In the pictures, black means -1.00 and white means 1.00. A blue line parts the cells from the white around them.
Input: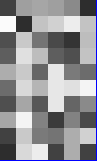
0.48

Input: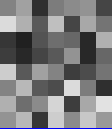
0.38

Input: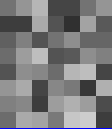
-0.20

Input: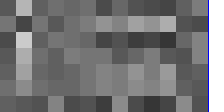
0.03

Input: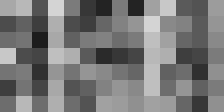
0.07
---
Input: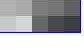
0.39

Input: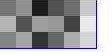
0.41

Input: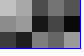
0.09

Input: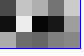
-0.87

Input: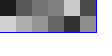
-0.77

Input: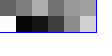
-0.22

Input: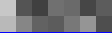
0.56

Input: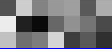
0.85
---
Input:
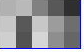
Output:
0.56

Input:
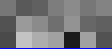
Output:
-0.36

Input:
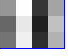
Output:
-0.19

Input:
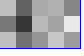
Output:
-0.06

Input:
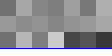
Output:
0.20

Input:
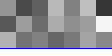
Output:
-0.31

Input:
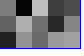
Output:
-0.23

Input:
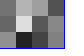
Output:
-0.20
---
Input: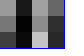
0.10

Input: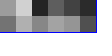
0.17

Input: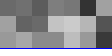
0.43

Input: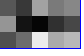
-0.62

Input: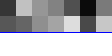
-0.43

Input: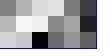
0.29

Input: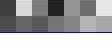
0.41

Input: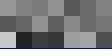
-0.15
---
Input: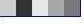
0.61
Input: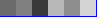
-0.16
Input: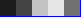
-0.79
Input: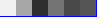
0.89
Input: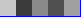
0.57
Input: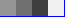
0.17
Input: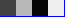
-0.48
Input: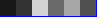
-0.82
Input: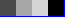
-0.41
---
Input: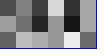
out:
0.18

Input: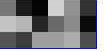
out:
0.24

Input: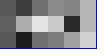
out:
-0.02

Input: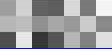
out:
0.42

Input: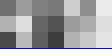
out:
0.39

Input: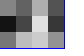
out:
0.48
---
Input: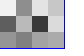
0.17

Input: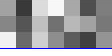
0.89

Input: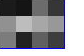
-0.03

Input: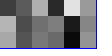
0.32

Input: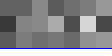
-0.29

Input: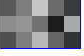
-0.37
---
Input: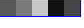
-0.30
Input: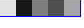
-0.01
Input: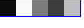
-0.03
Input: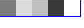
0.50
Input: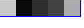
-0.48
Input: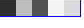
0.48
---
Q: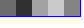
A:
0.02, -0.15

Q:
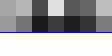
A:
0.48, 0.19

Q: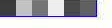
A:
-0.25, -0.53

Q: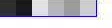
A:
0.60, -0.63

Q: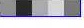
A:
-0.05, 0.12

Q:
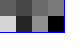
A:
-0.05, 0.67
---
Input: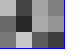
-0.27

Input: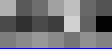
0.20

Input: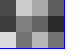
0.44

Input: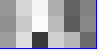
-0.56

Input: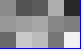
0.47

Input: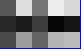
-0.21

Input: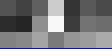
0.28

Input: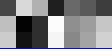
-0.64
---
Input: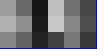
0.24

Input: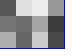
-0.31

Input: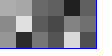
0.36

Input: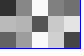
-0.62

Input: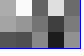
0.35

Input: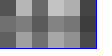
-0.36

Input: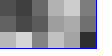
-0.39
